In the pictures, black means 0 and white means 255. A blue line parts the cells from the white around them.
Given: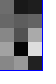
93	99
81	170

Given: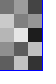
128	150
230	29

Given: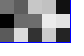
108	109
220	50

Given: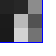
185	82
211	115

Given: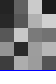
87	177
200	122

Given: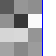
55	250
216	149

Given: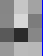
215	124
43	135

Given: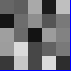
109	142
106	19

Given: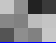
129	189
142	129
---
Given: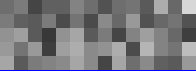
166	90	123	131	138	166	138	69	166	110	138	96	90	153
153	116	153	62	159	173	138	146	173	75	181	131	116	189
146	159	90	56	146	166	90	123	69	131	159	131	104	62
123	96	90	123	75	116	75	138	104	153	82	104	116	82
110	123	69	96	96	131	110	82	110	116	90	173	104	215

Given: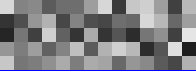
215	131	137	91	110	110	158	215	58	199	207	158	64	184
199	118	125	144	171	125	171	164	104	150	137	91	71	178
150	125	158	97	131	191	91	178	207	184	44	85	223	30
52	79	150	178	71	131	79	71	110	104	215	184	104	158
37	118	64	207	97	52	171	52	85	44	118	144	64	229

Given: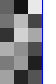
175	143	76
162	37	84
123	155	31
115	187	69
99	19	233
50	210	168

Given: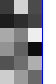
205	155	104
169	131	238
147	97	14
82	110	175
59	211	75
29	45	67

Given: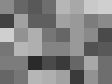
207	146	175	118	102	153	138	74
138	102	88	110	182	168	201	207
124	124	42	74	58	102	168	110
118	182	175	132	132	153	82	88
102	118	182	175	161	58	146	110
66	161	95	95	161	153	124	138

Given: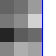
133	174	162
119	141	210
99	113	155
36	92	106

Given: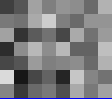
218	23	71	99	37	198	133	114
162	51	91	114	71	170	114	155
133	57	106	121	79	170	121	162
121	114	170	205	127	106	148	148
71	85	155	127	133	141	106	178
63	85	162	127	148	141	106	178
44	141	184	141	184	99	99	191
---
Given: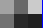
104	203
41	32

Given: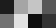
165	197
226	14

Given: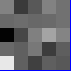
58	88
109	104

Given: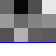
6	78
106	131

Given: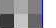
170	127
196	101

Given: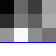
104	60
123	97
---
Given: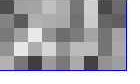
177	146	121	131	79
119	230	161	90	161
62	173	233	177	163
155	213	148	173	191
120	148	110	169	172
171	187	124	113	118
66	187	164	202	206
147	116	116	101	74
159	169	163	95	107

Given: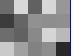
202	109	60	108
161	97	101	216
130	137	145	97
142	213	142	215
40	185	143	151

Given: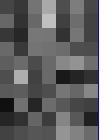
66	37	16	90	78	94	105	55	103	69
78	49	113	93	174	107	57	39	50	56
86	101	37	69	65	75	116	119	104	116
84	60	108	78	105	105	113	118	192	169
148	133	88	118	25	136	108	50	64	78
130	88	70	103	36	147	78	118	109	125
107	32	64	135	49	110	76	66	66	72

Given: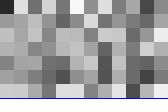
205	161	131	179	192	154	40
203	152	163	172	167	164	224
170	127	166	134	194	189	112
118	105	113	145	134	147	211
222	81	108	184	188	101	119
221	143	180	194	186	139	248
131	164	199	162	130	217	143
175	83	84	100	203	115	222
228	173	194	176	199	149	125
77	107	107	123	107	123	167
182	68	99	207	151	105	72
239	123	140	176	237	165	137

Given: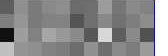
192	16	126	94
148	158	149	143
143	129	122	122
130	166	129	137
124	153	131	142
109	138	84	108
145	88	112	111
110	215	136	156
137	94	114	118
124	138	126	138
154	81	141	131

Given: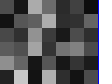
34	143	92	72	18	77
199	101	80	48	86	22
19	22	164	146	95	171
175	86	52	60	173	108
46	23	115	25	46	43
19	52	129	76	49	65
76	27	75	46	100	13

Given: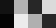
4	18
236	179
176	39
40	219
